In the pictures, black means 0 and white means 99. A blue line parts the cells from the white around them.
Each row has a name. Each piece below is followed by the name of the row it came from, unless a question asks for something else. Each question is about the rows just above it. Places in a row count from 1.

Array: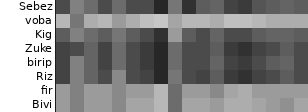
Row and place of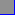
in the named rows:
Bivi, 17
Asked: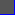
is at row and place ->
Sebez, 15

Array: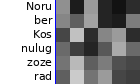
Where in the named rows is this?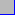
zoze, 2
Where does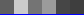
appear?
rad
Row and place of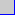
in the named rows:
rad, 2

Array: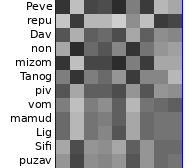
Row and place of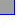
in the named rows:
non, 9
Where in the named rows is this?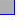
Dav, 2

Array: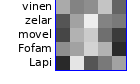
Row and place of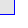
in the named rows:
Lapi, 2
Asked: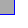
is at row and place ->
vinen, 1

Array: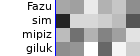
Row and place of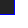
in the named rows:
sim, 1
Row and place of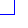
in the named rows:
giluk, 3
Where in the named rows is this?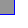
giluk, 2
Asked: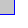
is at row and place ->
Fazu, 5
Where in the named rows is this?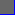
giluk, 4
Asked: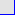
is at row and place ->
mipiz, 6
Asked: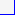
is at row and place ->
giluk, 5

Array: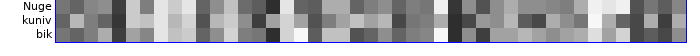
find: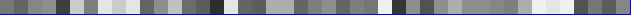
Nuge
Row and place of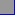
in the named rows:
kuniv, 31
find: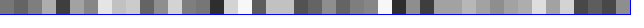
bik
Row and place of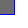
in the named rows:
Nuge, 14
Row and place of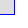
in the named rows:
bik, 39

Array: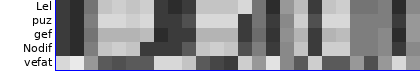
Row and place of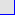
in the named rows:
vefat, 16
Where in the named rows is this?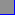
gef, 17
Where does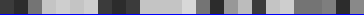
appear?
Lel
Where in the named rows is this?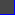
vefat, 12
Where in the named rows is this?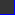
gef, 16

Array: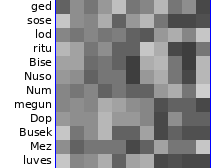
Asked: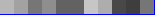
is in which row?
ritu
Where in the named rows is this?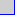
Num, 11
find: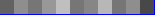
ged
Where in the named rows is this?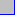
ged, 5
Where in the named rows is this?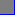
lod, 5
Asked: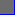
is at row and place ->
Bise, 3
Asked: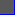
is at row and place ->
lod, 7

